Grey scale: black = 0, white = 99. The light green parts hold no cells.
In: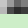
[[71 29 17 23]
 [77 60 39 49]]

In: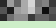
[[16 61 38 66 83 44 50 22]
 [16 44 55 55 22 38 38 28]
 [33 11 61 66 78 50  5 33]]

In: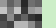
[[26 54 26 38 21 15]
 [59 38 49 15 43 38]
 [32 26 71 71 54 32]
 [76 49 76 21 59 65]]

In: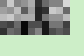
[[19 41 36  3 36 51  9 30 36 30]
 [30 25 41  3 30 30  9 46 46 25]
 [51 78 51 57 67 19 41 51 51 84]
 [73 78 62 67 67 14 46 57 57 73]
 [62 57 73 36 62 14 19 78 73 41]]

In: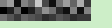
[[50 61  6 50 39 78 28  6 44 61 39 67 22]
 [44 33 22 39 33 28 17 22 33 28 17 22 22]
 [ 0 12 39  0 12 33 56 44 17  6 50  6 50]]

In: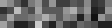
[[63 41 13 13 24 79 30 13 47 24 19 41 35 30 13 13]
 [63 53 35 19 47 58 30 58 24 24 35 30 53 19 24 47]
 [35 63 41 41 47 53 68 53 35 53 47 13 47  7 58 41]
 [19 30 73 41 30 63 35 35 35 58 68 41 58 13 19 58]]

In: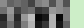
[[15 54 15 59 74  3  9 69  3 49]
 [21 43 21 49 69  9 21 69  9 38]
 [43 59 26 38 43 21 26 59 54 49]
 [54 38 43 38 26 49 54 32 54 32]]

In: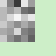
[[84 50 22 90 61]
 [78 55 44 55 38]
 [78 66 55 66 55]
 [72 61 72 44 38]
 [66 61 84 50 44]
 [72 84 95 78 90]]
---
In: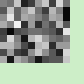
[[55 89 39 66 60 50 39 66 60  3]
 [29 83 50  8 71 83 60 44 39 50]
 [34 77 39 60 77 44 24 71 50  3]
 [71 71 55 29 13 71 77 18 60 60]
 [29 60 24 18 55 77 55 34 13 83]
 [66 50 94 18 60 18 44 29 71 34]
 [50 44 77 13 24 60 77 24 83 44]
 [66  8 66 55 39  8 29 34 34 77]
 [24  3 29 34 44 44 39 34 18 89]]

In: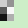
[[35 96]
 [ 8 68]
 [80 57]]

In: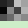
[[ 2 53 25 69]
 [31 41 63 53]
 [13 19 74 63]]

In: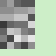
[[39 77 72 50 44]
 [27 72 44 27 55]
 [67 67 77 77 33]
 [50 61 39 33 33]
 [55 55 61 61 67]
 [22 39 44 44 83]
 [50 27 89 72 89]]

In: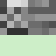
[[31 86 86 81 47 52 58 36]
 [25 70 47 64 42 42 36 31]
 [25 64 31 52 36 36 36 36]
 [64 42 70 52 52 58 58 58]
 [58 19 19 19 47 47 42 52]]

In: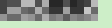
[[26 62 62 41 36 67 41 21 21 62 21 21 77 41]
 [57 41 41 62 57 41 67 47 52 36 52 47 52 62]
 [26 31 31 72 72 31 67 15 15 31 15 21 26 72]]
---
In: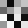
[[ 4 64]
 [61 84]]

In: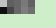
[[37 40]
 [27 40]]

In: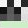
[[16 94]
 [35  9]]

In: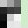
[[62 44]
 [23 26]]

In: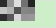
[[58 86]
 [69 32]]

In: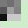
[[43 52]
 [62 50]]

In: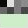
[[87 48]
 [26 48]]

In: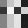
[[77 88]
 [95 19]]

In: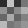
[[76 20]
 [35 54]]
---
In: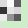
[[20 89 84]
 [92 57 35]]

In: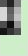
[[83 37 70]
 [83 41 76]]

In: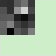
[[32 18 57]
 [34 35 12]]

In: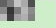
[[53 21 48]
 [72 25 63]]

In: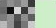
[[40  6 83]
 [48 57 32]]

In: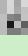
[[70 83 66]
 [74 52 48]]

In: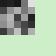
[[27 55 68]
 [59 71 25]]

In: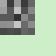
[[61 34 75]
 [34 34 19]]
